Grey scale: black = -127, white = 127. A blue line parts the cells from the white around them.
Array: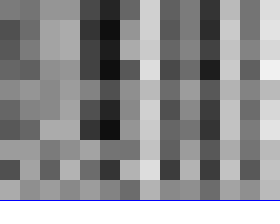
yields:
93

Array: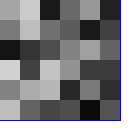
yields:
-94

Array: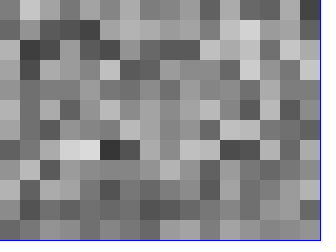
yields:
-59

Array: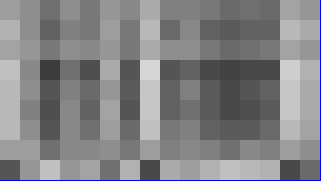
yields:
22

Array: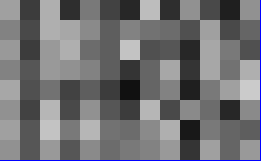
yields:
17
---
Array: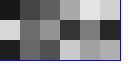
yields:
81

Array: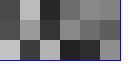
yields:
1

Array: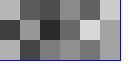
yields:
76

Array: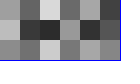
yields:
-62

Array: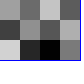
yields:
-35

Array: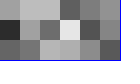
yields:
18

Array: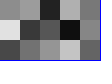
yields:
-7
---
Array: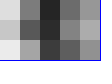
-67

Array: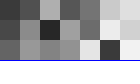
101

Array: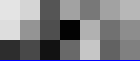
70

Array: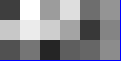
-33

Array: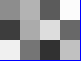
-10

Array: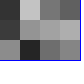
-90
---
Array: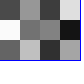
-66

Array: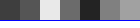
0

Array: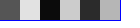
-84

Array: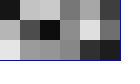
39

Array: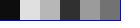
27

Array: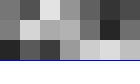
-75

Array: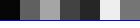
110

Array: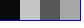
-40

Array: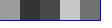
72

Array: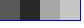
40
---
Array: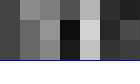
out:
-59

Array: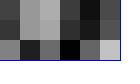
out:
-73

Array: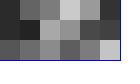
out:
-84

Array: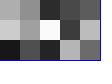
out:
76

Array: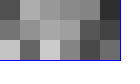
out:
-11

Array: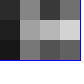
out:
-97

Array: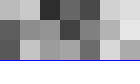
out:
-33
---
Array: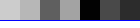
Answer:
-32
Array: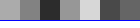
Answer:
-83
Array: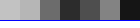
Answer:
-19
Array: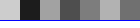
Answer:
34
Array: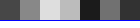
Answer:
94
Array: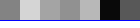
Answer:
36
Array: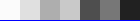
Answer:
46
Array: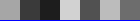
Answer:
-98
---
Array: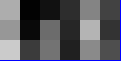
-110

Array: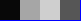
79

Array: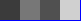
-47

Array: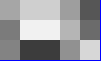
79

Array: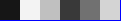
64

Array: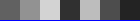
83

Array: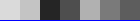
-90
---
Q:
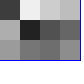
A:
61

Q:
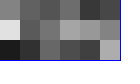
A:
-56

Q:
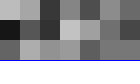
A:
-21

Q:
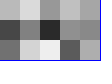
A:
38

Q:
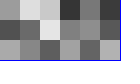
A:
-68

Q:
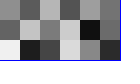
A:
-12
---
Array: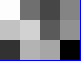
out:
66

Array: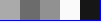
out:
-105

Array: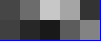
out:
-76

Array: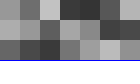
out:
-75

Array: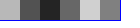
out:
80

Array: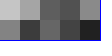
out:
10

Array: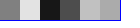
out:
65

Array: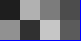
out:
17

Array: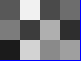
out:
-3
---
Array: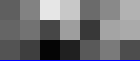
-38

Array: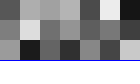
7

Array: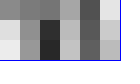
67

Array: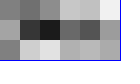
49

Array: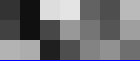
3

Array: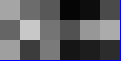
-106
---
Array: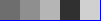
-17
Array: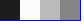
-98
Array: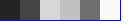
-92
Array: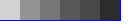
82
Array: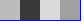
60
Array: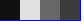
-110
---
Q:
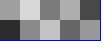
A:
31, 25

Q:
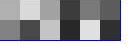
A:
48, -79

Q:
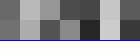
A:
-22, -70

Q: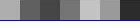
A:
46, -84

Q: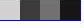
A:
82, -104

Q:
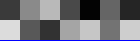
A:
-69, 78

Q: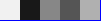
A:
113, 48

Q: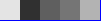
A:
100, 51
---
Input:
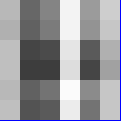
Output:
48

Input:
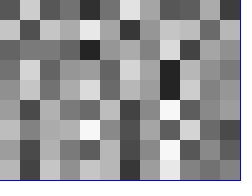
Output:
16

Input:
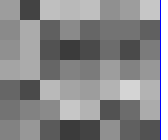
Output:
-4

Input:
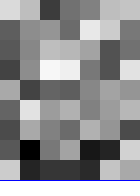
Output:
-14

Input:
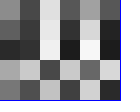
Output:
-99

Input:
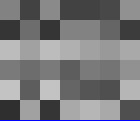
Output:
41

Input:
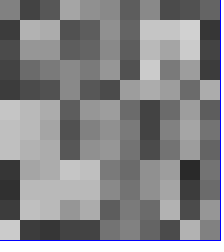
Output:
-60

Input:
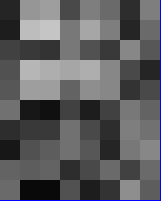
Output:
-40
